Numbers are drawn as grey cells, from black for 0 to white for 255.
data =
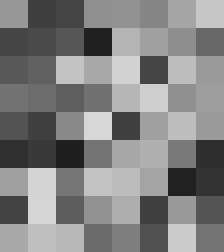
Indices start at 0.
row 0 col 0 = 151
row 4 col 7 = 155
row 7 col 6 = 153
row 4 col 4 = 63
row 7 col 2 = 93
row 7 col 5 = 64
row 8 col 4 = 126
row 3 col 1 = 108
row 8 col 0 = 169
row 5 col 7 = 46
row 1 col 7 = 104
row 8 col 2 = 184
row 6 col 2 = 118
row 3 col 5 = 206
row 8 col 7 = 116
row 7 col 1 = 213
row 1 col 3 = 32
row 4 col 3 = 215
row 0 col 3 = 143
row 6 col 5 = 164

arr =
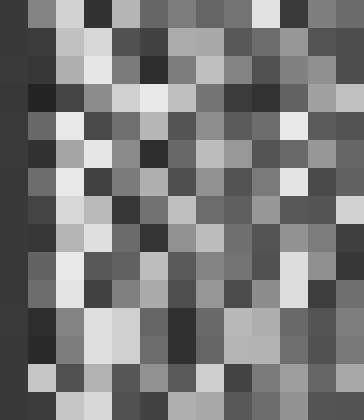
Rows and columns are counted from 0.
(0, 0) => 57
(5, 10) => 105
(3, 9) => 51
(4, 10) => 233
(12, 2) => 125
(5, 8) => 152
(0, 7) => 101
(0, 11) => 127
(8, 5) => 52
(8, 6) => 145
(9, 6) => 89
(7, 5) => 114
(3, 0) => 56
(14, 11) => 84
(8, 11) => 124
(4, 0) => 58
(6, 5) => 176
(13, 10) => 157
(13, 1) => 198
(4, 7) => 142
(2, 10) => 128
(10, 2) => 227
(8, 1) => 54
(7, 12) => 211
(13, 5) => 145
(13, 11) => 101
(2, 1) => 54
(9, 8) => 115
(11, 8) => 184
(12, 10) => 111
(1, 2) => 193
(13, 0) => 57
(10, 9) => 141
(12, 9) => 179
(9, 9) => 80
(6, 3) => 65
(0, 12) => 107

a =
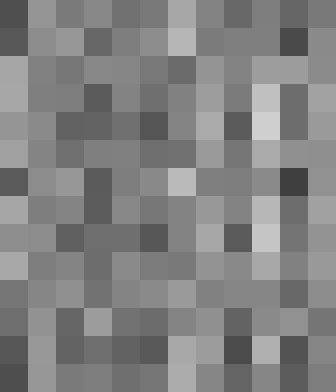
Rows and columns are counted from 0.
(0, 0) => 79
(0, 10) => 102
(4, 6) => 132
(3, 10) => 109
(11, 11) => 117
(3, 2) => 125
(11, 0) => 110
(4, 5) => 85
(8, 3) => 110
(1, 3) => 103
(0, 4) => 113
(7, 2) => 132
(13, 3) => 125
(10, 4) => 132
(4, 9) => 207
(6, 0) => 90
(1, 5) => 140
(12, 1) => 152
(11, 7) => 144
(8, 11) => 147
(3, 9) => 192
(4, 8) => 91
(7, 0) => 166
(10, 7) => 129
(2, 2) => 119
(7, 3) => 92
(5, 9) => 170
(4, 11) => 154
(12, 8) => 75
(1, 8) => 127
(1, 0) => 88
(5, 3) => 127
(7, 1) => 126
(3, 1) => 127

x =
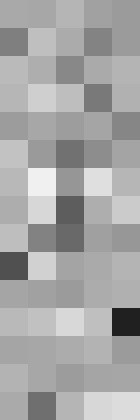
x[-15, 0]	169
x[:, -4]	[167, 191, 174, 207, 167, 154, 240, 215, 130, 209, 161, 193, 167, 167, 111]
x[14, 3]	215
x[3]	[182, 207, 190, 121, 177]
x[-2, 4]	166
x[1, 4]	155
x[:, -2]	[161, 131, 170, 121, 165, 141, 223, 174, 160, 170, 172, 191, 179, 165, 215]
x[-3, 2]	172
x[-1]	[170, 111, 181, 215, 220]
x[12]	[165, 167, 172, 179, 155]
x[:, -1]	[155, 155, 180, 177, 134, 164, 182, 203, 151, 180, 176, 32, 155, 166, 220]
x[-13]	[186, 174, 136, 170, 180]
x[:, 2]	[181, 171, 136, 190, 157, 113, 150, 93, 105, 164, 155, 216, 172, 156, 181]

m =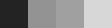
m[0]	35
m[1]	147

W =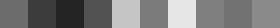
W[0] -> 108
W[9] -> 138
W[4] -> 197
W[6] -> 230
